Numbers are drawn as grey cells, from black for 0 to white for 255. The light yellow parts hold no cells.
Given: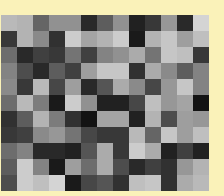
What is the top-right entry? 212
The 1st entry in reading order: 185
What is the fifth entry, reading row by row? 145
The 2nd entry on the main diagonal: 179
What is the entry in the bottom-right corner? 185
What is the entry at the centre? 33
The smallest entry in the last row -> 26
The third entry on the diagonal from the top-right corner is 198
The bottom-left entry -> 77
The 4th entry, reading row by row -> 145
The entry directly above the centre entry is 85
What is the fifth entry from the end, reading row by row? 191
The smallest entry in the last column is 19
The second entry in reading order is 179
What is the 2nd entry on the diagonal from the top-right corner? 158

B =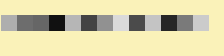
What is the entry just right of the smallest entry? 182
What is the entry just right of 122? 203
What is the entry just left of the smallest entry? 102

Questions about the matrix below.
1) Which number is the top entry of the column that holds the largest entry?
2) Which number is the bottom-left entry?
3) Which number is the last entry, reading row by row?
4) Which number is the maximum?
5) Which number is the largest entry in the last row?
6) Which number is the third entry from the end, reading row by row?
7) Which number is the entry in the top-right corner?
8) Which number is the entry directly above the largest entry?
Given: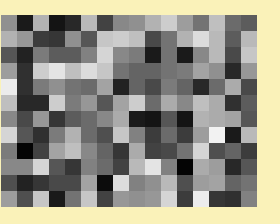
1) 191
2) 157
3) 129
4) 242
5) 236
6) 54
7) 92
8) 171

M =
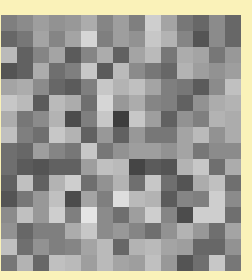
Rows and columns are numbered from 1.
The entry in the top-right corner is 103
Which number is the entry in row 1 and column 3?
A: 158
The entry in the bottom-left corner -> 119
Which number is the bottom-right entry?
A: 119
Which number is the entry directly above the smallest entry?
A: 152
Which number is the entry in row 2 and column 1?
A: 103
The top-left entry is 127
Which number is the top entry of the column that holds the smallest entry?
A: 158
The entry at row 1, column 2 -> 139
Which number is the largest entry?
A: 229
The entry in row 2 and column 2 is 119
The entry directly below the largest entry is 199
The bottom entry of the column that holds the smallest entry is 164
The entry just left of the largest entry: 127
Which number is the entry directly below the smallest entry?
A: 97
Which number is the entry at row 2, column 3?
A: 164
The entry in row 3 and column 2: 97
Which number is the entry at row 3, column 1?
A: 186
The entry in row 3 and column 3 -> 133
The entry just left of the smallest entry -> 199
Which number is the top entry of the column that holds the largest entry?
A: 172
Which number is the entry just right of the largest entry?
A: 139

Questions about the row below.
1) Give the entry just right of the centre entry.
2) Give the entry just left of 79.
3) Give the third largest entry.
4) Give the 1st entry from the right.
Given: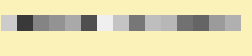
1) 119
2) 169
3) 196
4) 176

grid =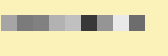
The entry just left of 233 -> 149
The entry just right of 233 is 109
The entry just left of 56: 192

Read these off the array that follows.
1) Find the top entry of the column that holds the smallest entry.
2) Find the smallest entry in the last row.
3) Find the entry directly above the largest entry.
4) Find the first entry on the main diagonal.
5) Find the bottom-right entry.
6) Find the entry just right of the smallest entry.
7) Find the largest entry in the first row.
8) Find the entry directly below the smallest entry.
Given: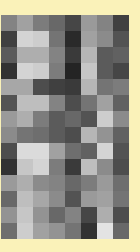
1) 70
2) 50
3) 174
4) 131
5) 104
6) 198
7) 161
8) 58

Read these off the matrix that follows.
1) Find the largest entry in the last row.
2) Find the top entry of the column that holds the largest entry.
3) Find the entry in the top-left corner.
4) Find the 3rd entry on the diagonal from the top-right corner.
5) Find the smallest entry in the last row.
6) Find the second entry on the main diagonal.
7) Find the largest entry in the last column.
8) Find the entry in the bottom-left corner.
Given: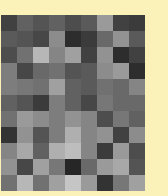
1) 197
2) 77
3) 65
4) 146
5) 51
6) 84
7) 160
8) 113

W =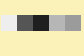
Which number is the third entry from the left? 31
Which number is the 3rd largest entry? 155

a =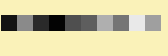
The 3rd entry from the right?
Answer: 117
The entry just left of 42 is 138
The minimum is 3

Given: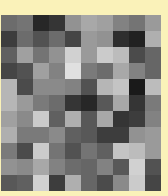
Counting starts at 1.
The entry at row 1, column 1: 108
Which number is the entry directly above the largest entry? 209
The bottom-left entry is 88
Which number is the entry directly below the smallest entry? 53
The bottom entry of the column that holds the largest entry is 175
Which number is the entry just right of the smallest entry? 188
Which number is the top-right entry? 154
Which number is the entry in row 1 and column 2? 116
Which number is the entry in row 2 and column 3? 82
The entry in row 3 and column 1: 96
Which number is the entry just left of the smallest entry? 196
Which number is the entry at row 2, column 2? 108
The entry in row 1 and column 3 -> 39
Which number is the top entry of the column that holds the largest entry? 146
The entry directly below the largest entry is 130
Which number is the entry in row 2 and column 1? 61
